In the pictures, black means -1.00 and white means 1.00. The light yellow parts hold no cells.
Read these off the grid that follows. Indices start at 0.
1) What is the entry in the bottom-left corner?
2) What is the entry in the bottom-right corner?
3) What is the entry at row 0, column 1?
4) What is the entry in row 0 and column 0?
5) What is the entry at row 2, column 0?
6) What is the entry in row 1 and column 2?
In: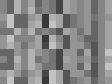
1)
0.04
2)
0.17
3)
-0.21
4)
0.04
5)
0.17
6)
0.40

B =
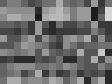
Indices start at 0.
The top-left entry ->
-0.22
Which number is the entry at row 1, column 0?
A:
0.21
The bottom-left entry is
-0.12
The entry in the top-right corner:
-0.12
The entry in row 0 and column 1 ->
-0.02
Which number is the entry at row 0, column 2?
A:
-0.02
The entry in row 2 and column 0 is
0.10
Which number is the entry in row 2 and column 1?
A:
0.34
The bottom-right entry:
-0.67
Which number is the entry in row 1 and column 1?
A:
0.10
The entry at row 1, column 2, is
0.10

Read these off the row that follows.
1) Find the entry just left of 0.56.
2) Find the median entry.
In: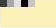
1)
-0.99
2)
0.32

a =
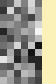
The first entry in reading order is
-0.36
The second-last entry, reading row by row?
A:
-0.24
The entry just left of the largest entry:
0.22
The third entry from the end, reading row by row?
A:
0.11
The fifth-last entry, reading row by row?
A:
0.22
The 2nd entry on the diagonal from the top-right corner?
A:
0.57
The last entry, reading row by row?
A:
-0.47
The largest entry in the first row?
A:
0.68
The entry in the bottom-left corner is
0.47
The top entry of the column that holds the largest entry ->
-0.12
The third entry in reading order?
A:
0.57
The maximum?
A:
0.92

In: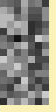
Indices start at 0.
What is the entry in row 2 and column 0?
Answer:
0.45
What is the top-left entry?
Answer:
-0.11
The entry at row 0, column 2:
-0.31
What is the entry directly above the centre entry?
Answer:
0.45
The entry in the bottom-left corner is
-0.63
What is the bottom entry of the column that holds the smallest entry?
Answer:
0.00
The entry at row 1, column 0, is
0.33
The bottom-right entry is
0.10
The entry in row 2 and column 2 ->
-0.11
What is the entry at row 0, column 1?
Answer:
-0.21
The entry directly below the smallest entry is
0.20
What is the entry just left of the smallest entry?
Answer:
-0.43
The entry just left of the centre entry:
-0.31
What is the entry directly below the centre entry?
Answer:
0.00
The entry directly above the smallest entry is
0.10
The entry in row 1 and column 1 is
0.10
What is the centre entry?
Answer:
0.00
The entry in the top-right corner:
-0.53

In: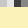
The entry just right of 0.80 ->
-0.51
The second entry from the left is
0.80
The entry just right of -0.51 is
0.05

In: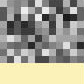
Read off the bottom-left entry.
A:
0.28
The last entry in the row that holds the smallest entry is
-0.21
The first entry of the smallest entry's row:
-0.31
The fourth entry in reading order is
0.15
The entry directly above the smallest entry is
-0.11
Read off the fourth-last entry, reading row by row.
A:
-0.21
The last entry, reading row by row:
-0.11
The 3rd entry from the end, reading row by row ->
-0.31
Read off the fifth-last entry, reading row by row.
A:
0.02
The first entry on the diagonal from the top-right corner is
0.28
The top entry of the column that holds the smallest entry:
0.39
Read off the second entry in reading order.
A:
0.15
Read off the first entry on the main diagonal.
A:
0.51
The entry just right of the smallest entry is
-0.67
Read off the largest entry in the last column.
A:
0.39
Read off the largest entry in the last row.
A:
0.74
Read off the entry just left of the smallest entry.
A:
0.51
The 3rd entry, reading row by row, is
0.02
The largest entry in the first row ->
0.74
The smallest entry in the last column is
-0.67
